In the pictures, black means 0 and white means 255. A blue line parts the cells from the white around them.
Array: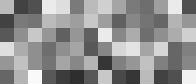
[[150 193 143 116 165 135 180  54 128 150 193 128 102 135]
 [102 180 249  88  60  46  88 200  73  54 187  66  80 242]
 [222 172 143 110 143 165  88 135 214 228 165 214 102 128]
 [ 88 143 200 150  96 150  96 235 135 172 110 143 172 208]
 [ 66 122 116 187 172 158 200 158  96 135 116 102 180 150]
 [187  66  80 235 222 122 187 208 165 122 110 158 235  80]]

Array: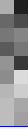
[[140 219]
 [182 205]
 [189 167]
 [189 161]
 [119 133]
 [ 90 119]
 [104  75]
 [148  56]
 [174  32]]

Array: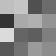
[[191 197  80 108]
 [ 52 169 176 147]
 [ 87 114 154 141]
 [219 101  94 127]]

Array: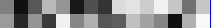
[[155  39 149  58 241 134 177  87  93 192 163 134  16 177 249]
 [127  16  87 185 149  23  80  52 219 227 205 241 199 113 199]]

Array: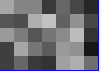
[[ 63 167 118  91 154 146  22]
 [167 132 132  57 103  71  38]
 [154 124  85 118 138 188  51]
 [ 63 103  57  51 160 174 110]
 [ 85  78 174 194  97 146  71]]

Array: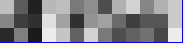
[[ 41 127  26 237 197  98 210 121  78  98 113  70 237]
 [190  92  33 184 190 121 142  78 177 210 134 177 203]
 [134  62  48 224 162  48 148 162 106  62  86  86 203]]

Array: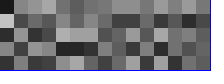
[[ 45 148  51  73 175 160 160  81 100 154  87 167 113 127  93]
 [ 25 134 148 167 113  93 113 119 142 142 119 154 127 154 119]
 [ 51 127  58  65 142 167 100  65 106 160  58 160  51 113  93]
 [194  73 106  87 134 100 134 106  65  65 106  58  87  45  73]
 [134  65 148 134  38  38  51 127  93  58 127  45 113  81 100]]

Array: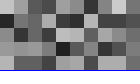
[[195 159  89  75 159 139  53 132 203 117]
 [153 147 153 124  32  89 132  53  81 124]
 [ 39 117 103 173  61  47 181  67  67  81]
 [181  96  96  67 159 167  75 173 173 110]
 [139  53 103  61 189 181  96 167 139 110]]
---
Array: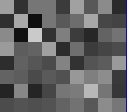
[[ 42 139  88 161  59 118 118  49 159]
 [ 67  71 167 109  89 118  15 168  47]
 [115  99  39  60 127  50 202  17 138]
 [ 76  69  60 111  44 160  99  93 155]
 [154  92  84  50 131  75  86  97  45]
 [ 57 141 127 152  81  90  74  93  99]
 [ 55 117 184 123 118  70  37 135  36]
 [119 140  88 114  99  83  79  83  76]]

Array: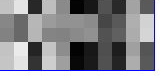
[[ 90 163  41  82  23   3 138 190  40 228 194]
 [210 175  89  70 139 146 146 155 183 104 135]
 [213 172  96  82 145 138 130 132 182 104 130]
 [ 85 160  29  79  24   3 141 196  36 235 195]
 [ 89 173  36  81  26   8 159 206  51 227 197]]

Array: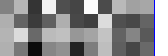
[[167 161 185  75 252  69  79 241  52 182 130]
 [100  72  80 220  63  72 175  96  59 100 175]
 [ 89 133  99 195 164 151 192 187 105 219 180]
 [105  70  95 190 125  34 145 134  11 119 176]]

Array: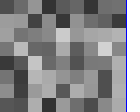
[[113 110  53 102  90  51 149 107  78]
 [ 58  97 110 146  55 139  66 153 156]
 [179 170 166 151 203 137 126 116 160]
 [135 210 137  93 171 100 103 186 118]
 [176 122 121  82 128 105 197  87  57]
 [172  79 153 127 148 170 182  59 116]
 [176  79 151 173  88 173 154  63 141]
 [171 137  76 110 154  50 174  81  86]]

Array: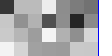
[[114 124 141 237 187 187  54]
 [138  37 142  80 178 145 199]
 [215 143 177 244 157 182 202]
 [200 201 155 157 161 212 243]]

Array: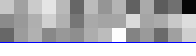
[[  6 112  92 170  97 180 149 187 102 185 229 203 161 199]
 [221 200 171 165 218 165 164 169 118 177 208 175 153 139]
 [207 160 107 154 131 253 188 173 142 152 136 177 156 103]]
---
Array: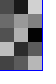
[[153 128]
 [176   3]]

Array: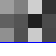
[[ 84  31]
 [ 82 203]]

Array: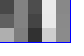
[[130  68]
 [126  49]]

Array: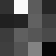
[[35 97]
 [95 86]]

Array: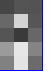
[[212  86]
 [ 58 103]]

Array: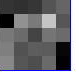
[[145 122]
 [107  68]]

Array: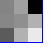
[[143 177]
 [177 234]]
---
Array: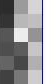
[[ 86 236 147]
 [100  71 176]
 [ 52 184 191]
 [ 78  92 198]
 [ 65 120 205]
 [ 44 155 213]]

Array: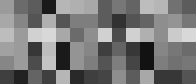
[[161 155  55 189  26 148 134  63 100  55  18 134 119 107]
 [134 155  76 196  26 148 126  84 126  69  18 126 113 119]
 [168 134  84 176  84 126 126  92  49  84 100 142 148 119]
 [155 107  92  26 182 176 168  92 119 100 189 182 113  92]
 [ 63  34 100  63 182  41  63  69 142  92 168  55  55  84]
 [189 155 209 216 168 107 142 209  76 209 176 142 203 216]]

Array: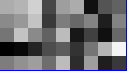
[[  1   8  36  77  92  51 117 180 244]
 [117 195 138  98 188  23  65  16 104]
 [125 145 158 110 188  44 158  30  57]
 [138 152 195  57 125 104 131  30 131]
 [172 180 209  71 158 172  16  84  98]]

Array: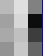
[[161 215  13]
 [169 192  61]
 [147 200 102]
 [185 223 129]]

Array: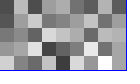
[[ 77 187  77 158 173 114  92 179  92]
 [120 138  99 217 195 173 106 187 179]
 [209 132 106 195  61 217 151 254 166]
 [ 85 158 203 120 132 158 195 114 158]
 [151 166 225  69  99 126 233 114 166]]

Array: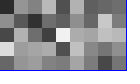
[[143  88  49 110  95 143 103 200 124]
 [ 72 178 110  64 241 172 165 192 185]
 [ 43 149 130 185  80 178  95 103 110]
 [103 149 157 130 124 165 124  72 117]
 [220 157 165 172  80 192 136 117 143]]

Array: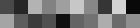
[[165  93  59  80  16 100 114 173 107 143]
 [ 73  38 179 130 159 199 136  53 211   9]]

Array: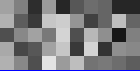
[[162 128  45 155  38  87 109 101  38  38]
 [177  93  57 198 205 149  65 101 190 101]
 [177 136  79 227 155 190 115 121 109  93]
 [169  71  87 162 198  57 212  51 143 136]
 [ 79 136 162 121 212  79 184 143  23 128]]
